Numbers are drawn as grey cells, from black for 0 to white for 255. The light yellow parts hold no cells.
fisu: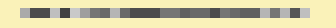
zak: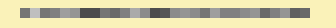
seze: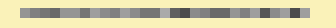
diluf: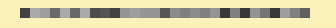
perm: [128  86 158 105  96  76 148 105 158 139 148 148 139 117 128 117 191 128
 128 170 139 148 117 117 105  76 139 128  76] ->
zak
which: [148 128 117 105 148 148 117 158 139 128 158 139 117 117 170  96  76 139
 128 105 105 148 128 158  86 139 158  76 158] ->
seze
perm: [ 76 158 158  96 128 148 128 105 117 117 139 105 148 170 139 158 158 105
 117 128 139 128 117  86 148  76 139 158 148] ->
seze
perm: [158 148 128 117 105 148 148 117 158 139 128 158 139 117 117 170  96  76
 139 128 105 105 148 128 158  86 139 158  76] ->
seze
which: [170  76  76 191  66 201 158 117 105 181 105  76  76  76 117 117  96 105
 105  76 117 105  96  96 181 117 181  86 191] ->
fisu

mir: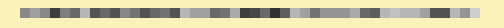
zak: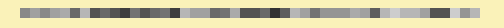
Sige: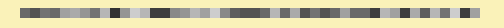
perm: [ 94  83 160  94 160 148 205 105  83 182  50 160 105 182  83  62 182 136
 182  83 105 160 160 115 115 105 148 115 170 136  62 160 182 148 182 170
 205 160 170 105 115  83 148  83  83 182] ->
zak
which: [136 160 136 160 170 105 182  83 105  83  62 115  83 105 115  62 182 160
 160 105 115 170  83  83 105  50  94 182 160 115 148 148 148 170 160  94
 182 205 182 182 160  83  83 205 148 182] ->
zak
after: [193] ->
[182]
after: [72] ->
[105]
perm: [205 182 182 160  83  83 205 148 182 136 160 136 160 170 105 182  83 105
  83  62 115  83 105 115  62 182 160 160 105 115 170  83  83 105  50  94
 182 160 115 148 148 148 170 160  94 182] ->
zak
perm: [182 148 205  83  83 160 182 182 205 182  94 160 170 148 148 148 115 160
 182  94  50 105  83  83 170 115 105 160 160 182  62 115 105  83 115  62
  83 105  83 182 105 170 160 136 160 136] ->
zak

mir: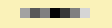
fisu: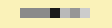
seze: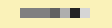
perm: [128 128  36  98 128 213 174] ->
seze
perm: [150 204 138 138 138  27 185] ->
fisu
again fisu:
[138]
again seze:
[128]
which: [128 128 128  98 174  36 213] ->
seze

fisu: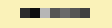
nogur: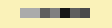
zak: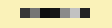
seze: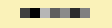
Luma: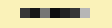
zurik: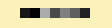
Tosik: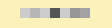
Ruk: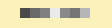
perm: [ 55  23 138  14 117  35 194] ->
zak
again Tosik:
[204]
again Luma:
[55]

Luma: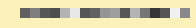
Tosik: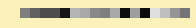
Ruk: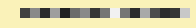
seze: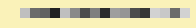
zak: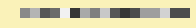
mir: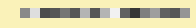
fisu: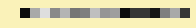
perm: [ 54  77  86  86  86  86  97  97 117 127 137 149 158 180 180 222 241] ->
mir
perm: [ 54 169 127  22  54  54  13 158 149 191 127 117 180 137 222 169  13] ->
fisu
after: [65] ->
[137]
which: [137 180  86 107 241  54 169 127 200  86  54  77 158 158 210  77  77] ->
zak

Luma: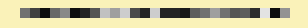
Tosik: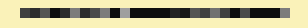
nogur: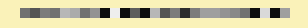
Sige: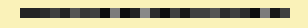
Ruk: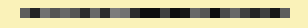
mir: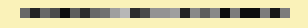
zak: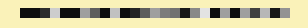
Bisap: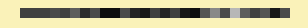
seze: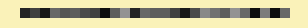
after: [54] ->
[64]
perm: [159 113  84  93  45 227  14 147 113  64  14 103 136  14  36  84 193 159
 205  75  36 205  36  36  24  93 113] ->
Luma
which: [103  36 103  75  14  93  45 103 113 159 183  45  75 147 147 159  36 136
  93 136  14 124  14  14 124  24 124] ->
mir
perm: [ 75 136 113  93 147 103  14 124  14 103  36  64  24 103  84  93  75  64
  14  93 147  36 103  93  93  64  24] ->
seze
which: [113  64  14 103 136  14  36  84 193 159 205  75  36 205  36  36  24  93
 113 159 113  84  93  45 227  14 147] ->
Luma
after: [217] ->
[14]
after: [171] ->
[113]

